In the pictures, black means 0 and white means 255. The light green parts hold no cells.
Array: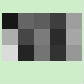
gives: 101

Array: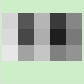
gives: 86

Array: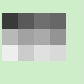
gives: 89

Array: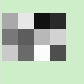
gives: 231

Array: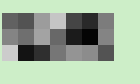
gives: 83

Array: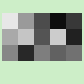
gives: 154

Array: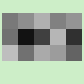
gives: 142

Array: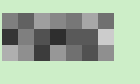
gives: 97

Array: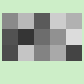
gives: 185
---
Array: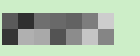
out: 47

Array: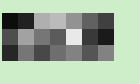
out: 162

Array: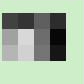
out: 216

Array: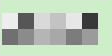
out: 86

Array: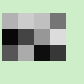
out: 68

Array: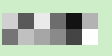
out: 89

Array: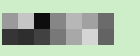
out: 197

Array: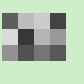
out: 55
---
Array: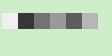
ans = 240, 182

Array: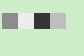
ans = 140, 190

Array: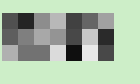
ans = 80, 72

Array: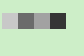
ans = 200, 53

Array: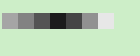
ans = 165, 231

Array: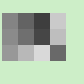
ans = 132, 105

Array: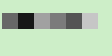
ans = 103, 198

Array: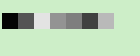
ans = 4, 185
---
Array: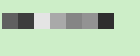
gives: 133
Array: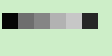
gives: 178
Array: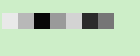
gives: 211
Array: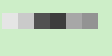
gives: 61
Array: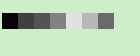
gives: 226
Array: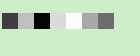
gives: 252
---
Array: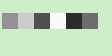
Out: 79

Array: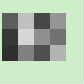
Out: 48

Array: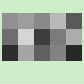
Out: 165

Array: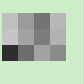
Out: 46

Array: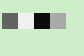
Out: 99

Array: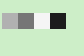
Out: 177

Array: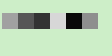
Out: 51

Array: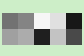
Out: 172
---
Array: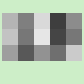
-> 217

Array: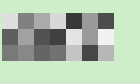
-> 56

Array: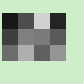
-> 77

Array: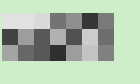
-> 143

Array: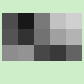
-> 121

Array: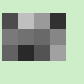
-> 191

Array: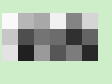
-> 241
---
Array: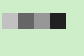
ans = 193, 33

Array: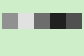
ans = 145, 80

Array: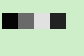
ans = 5, 34

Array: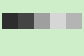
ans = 45, 180

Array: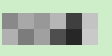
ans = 137, 201

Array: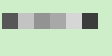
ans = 87, 60

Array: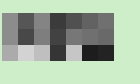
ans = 140, 35

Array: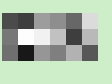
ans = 75, 87

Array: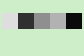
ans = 222, 11

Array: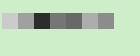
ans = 203, 140
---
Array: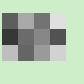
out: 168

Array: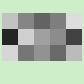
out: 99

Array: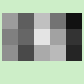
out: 192

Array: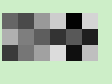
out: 205

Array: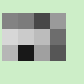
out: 124

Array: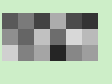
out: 172

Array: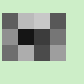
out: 187
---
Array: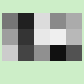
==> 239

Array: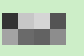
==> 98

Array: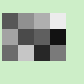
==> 95

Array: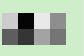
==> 163

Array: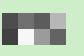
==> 155

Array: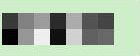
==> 97

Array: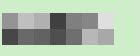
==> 183

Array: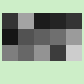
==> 111

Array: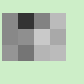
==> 201

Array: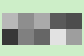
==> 226
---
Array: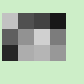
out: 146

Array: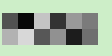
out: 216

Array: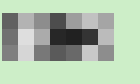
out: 222

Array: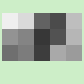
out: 132

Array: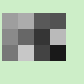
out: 103

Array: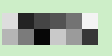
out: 123

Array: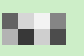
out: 56
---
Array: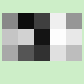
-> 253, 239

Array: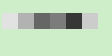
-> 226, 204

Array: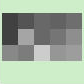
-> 204, 165

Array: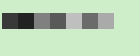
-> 191, 170

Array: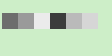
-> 235, 214

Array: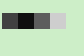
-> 206, 93
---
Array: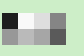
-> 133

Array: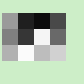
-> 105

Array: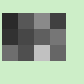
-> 118

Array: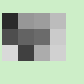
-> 203

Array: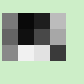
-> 167

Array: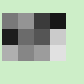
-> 203

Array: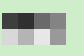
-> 132
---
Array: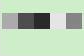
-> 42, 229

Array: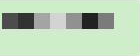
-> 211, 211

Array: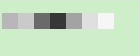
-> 55, 246

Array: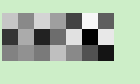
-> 109, 247

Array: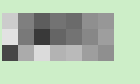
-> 101, 226

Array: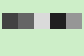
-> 218, 218

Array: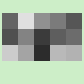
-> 59, 224

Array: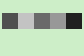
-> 106, 195
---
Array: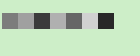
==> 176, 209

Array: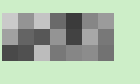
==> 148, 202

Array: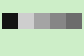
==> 164, 206

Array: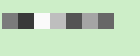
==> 190, 250

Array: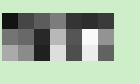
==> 184, 249

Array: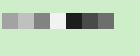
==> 242, 242

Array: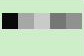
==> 202, 202
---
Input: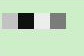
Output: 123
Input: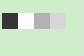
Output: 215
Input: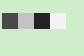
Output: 243
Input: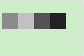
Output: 34
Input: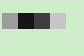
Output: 198
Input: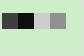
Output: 145
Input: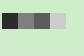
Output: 204
